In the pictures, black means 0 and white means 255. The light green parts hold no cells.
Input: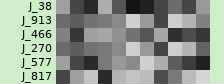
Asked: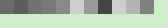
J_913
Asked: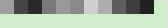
J_577
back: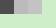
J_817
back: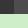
J_466

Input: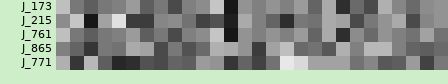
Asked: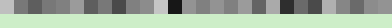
J_173
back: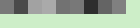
J_215
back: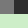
J_215
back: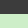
J_215
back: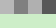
J_865
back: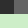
J_215

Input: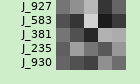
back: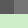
J_235
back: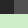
J_381
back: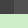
J_930
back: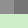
J_927
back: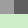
J_235
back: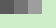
J_235

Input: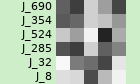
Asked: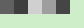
J_690
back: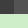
J_285

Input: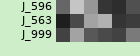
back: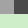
J_563
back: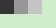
J_596

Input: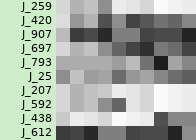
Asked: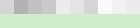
J_207
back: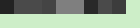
J_907
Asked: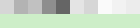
J_592

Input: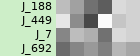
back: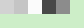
J_449
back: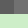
J_188
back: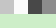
J_449
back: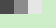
J_449
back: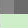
J_692
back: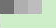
J_7

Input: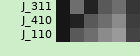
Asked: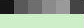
J_110
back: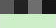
J_311
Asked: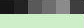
J_410
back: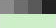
J_410

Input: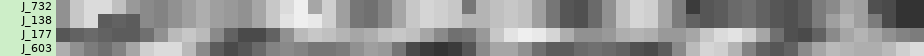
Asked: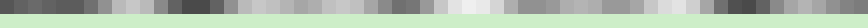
J_177
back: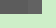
J_177
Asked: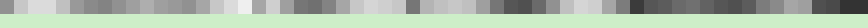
J_732
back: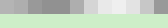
J_177
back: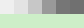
J_177
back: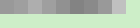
J_732

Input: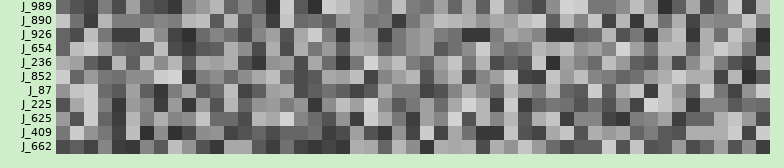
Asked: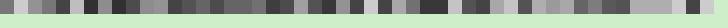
J_409
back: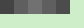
J_87
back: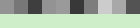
J_926
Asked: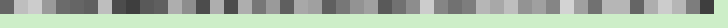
J_654

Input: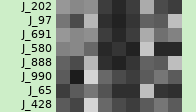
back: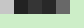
J_580
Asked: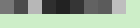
J_97
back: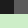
J_990
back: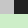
J_580
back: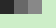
J_580
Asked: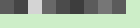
J_428
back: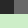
J_580

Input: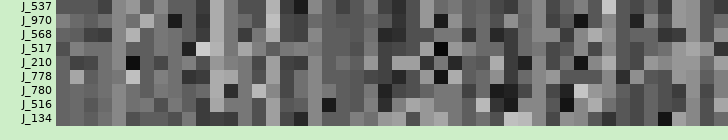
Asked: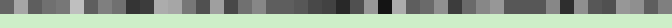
J_778
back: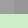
J_134
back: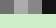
J_516
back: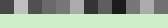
J_970
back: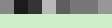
J_516

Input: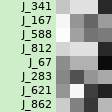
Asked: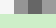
J_167
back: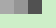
J_283
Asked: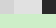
J_812
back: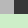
J_862

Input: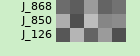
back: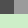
J_126
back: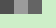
J_126
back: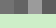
J_868
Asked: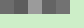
J_868
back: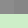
J_850
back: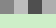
J_850
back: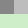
J_850

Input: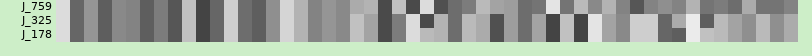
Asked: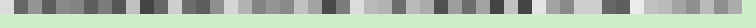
J_178
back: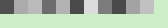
J_325
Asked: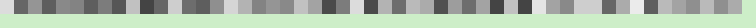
J_325

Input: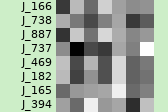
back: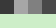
J_738
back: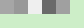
J_394
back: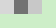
J_887
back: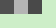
J_469

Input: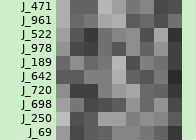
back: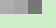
J_961
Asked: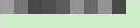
J_698
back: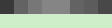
J_69
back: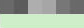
J_961
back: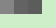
J_69

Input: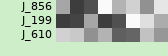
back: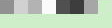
J_856
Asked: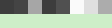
J_199
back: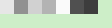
J_856
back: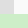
J_199

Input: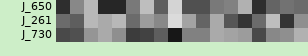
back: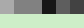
J_730
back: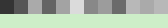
J_261
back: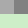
J_730
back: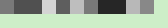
J_650

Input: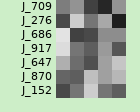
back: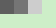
J_152
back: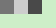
J_276

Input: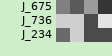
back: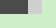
J_234
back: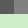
J_675
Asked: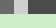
J_234
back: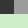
J_675
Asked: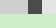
J_736

